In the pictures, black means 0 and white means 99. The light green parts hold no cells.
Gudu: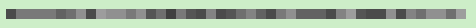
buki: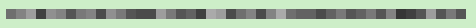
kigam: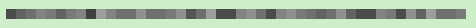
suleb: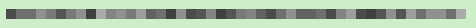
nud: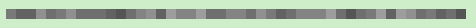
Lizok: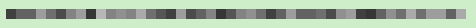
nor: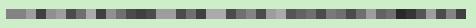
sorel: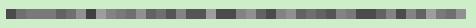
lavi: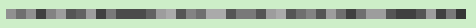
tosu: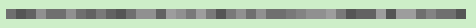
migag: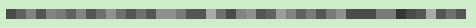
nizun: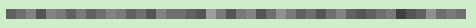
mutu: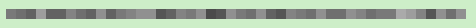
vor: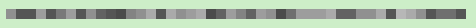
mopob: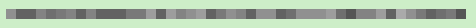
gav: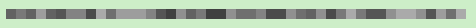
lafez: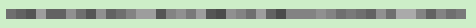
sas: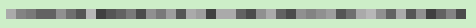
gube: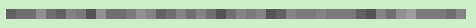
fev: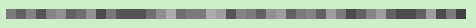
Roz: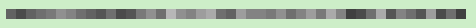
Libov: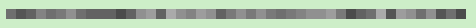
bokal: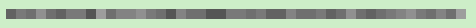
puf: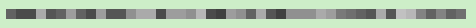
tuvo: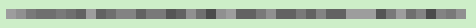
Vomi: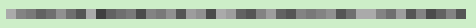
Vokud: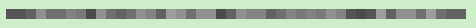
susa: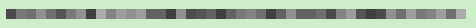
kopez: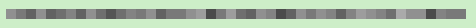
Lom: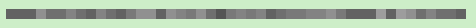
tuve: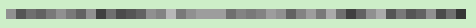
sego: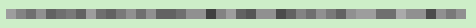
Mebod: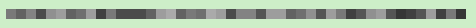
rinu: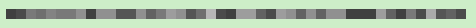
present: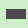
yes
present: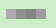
yes
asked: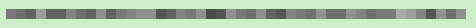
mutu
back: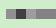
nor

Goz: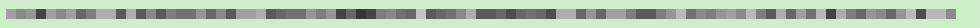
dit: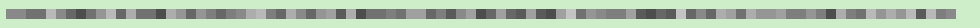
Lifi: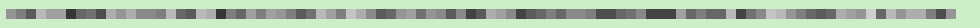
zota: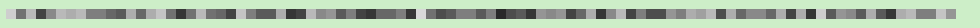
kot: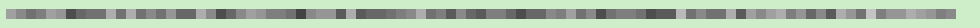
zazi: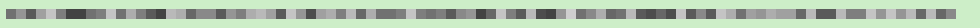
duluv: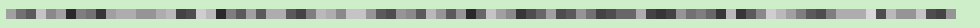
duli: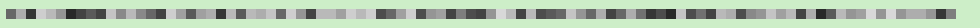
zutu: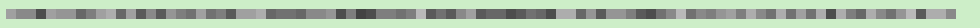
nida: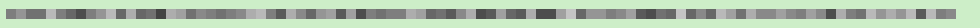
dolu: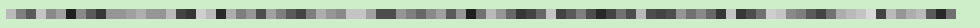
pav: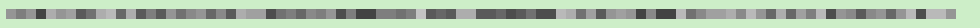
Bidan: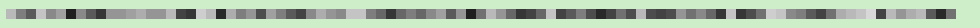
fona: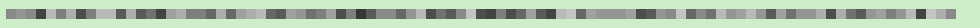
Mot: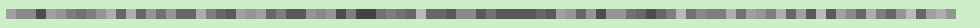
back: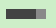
Lifi
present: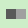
yes
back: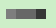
zota

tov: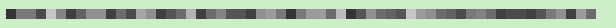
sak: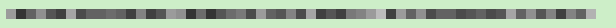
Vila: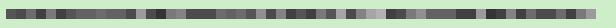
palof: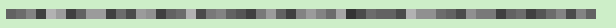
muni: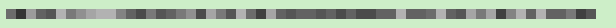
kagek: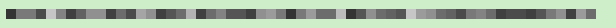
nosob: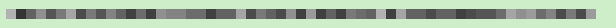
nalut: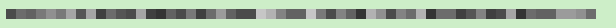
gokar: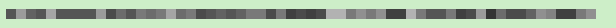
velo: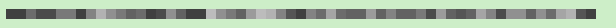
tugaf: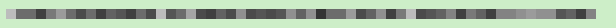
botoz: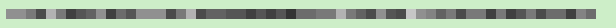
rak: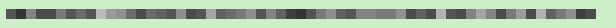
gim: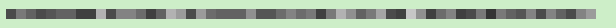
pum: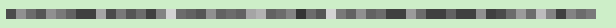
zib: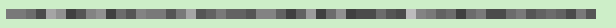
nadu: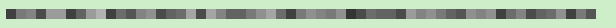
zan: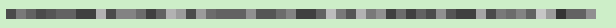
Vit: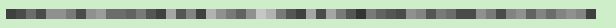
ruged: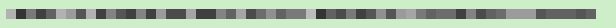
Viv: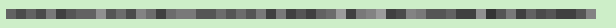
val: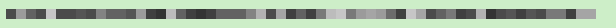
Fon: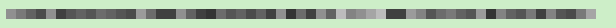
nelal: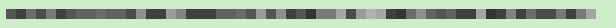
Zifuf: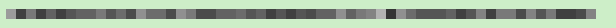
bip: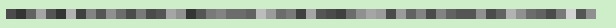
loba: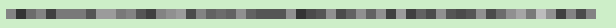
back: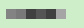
sak
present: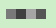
yes
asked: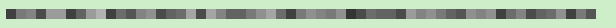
nadu

